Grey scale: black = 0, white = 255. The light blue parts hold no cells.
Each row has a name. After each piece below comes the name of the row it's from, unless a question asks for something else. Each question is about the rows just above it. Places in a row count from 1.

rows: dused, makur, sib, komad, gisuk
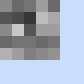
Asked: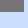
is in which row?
komad
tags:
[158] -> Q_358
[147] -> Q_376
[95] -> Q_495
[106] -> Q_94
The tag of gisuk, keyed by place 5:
Q_376
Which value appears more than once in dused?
[106]

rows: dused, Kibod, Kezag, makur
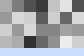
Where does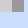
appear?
Kezag
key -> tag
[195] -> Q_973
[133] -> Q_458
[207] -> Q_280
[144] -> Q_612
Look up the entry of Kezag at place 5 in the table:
Q_458
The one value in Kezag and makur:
[207]
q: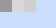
Kibod
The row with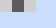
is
Kibod

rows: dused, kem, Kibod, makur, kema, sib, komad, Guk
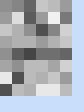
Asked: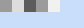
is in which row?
kem
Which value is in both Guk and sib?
[187]
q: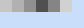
Kibod
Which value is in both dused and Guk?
[187]
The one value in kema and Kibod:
[144]
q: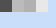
Guk
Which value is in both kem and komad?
[155]

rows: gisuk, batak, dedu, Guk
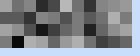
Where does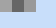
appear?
Guk
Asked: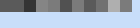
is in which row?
batak
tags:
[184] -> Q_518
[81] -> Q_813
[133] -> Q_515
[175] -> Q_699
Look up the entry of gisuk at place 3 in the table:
Q_515
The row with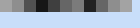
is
dedu
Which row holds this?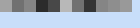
gisuk

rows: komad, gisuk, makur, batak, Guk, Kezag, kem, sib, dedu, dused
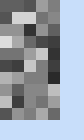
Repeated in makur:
[147]
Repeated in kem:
[126]
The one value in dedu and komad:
[158]

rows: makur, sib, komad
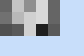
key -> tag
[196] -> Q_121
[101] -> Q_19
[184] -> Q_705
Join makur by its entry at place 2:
Q_121
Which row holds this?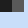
komad
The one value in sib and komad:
[208]
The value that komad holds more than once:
[89]
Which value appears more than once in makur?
[101]

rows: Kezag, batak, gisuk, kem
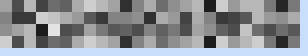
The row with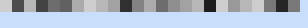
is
kem
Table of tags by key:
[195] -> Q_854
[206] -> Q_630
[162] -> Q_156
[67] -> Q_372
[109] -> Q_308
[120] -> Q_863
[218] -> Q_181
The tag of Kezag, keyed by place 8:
Q_630
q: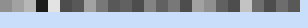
gisuk

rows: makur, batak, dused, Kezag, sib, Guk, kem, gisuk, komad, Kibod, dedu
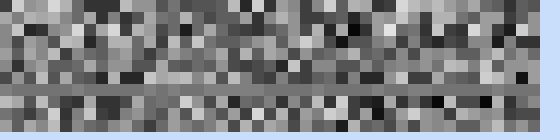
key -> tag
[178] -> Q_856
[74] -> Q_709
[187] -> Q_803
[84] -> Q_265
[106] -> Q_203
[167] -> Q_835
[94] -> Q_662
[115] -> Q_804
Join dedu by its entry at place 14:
Q_203
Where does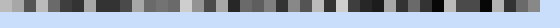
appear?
komad
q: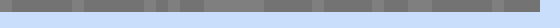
gisuk
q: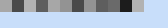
dedu
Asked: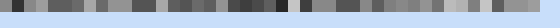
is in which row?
Guk
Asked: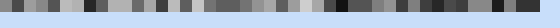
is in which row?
Kezag

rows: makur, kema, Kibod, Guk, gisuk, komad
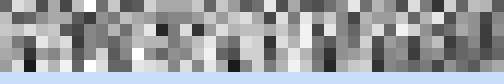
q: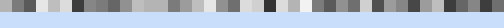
Guk
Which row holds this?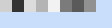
Guk
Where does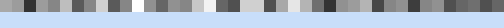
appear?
gisuk
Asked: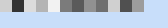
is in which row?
Guk
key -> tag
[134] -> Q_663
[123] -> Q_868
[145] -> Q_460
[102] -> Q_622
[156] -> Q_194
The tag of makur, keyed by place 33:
Q_460
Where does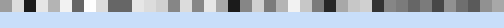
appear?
komad
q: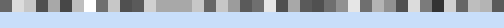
makur

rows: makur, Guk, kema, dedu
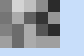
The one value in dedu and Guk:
[171]
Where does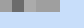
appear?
dedu
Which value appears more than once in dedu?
[159]

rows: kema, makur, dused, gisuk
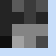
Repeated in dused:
[132]
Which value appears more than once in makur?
[36]
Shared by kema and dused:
[36]
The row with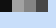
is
gisuk
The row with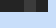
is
makur
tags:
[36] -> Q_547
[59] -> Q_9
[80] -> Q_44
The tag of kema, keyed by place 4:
Q_44
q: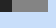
dused

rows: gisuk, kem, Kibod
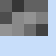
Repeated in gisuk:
[97]
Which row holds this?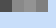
kem
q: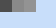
kem

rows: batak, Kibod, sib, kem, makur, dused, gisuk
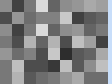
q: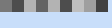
kem
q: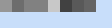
Kibod

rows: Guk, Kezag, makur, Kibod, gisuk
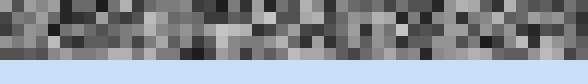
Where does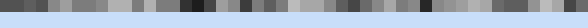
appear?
gisuk
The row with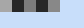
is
Kezag
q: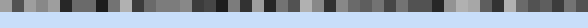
Guk
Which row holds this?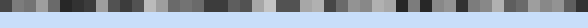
Kezag
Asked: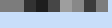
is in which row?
gisuk
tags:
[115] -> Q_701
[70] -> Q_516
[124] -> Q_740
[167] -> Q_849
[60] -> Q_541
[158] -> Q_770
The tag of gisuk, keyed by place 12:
Q_740

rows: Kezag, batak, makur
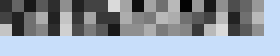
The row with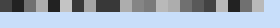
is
batak
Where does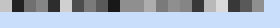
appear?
makur
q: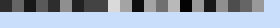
Kezag
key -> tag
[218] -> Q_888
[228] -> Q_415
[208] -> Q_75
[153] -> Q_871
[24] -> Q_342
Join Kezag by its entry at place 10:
Q_888

